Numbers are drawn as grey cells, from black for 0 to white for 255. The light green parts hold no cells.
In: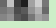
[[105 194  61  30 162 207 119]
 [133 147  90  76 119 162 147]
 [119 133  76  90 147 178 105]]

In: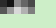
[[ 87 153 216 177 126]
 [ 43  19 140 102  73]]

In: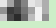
[[230 162  87 131 230 215 174]
 [203  73  43 103 188 242 146]
 [146  59  73 117 162 242 174]]

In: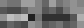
[[146 190 175 190  33 115  49  49  49  49  86 175]
 [131 115 115 159 159 131 101 159 115 131 146 131]
 [ 74 101  86  74 146 131  86 101 115  86 101 146]
 [ 86  74  74 101 131 131  86 101  74 115 146 146]]

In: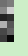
[[137 206]
 [112 124]
 [ 72  98]
 [177  86]
 [ 34  46]
 [ 59   8]]

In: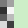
[[ 47 245]
 [ 90 187]
 [121 162]
 [218  62]]
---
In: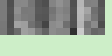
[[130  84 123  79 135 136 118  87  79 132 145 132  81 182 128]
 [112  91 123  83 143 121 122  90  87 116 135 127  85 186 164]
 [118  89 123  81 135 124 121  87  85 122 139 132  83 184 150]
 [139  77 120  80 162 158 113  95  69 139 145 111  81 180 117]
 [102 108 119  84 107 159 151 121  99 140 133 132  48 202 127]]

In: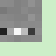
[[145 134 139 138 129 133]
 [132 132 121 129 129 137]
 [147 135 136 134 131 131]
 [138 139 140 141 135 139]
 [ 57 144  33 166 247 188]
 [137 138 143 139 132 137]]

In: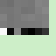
[[132 129 115 111 121 120 118]
 [128 135 119 118 122 115 117]
 [125 128 129 117 121 126 129]
 [123 129 124 118 121 121 122]
 [ 27  51 248  10 131  18   1]]

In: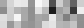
[[ 98 206 168 213 234 231 149 248 229  81 206 162]
 [ 55 237 141 207 181 168 143 224 186  28 160 178]
 [169 144 223 205 246 169 144 167 161 233 172 128]
 [195 142 218 152 193 153 148 164 219 228 182 177]]

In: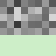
[[153  87 114 149  68 130 111  99]
 [112 161 146  80 212 108 175 193]
 [107 214 187 154 211 184 145 141]
 [144  96 112 161  56 147 108 106]
 [115 177 150 130 179 141 147 161]]

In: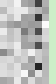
[[ 64 175 222 215 243 166 155]
 [182 159 187 224 233 233 196]
 [ 52 182 227 198 231 160 164]
 [158 252 187 162 150 164 154]
 [ 76 212 235 192 210 123 166]
 [177 216 209 195 210 165 183]
 [ 79 180 223 212 235 162 161]
 [204 188 138 174 226 205 240]
 [203 182 213 218 199 209 160]
 [ 36 184 220 203 224 173 175]
 [226 184 221 214 221 248 142]
 [179 187 166 176 232 170 219]]
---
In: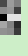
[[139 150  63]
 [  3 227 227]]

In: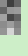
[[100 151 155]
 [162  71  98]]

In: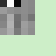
[[155 143 137]
 [128 172 112]]

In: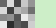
[[217  64 186]
 [136 145  85]]

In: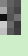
[[169  90  69]
 [ 16  84 112]]

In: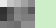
[[ 48  84 131]
 [ 54  95 136]]

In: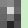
[[109 216 105]
 [103 124  65]]
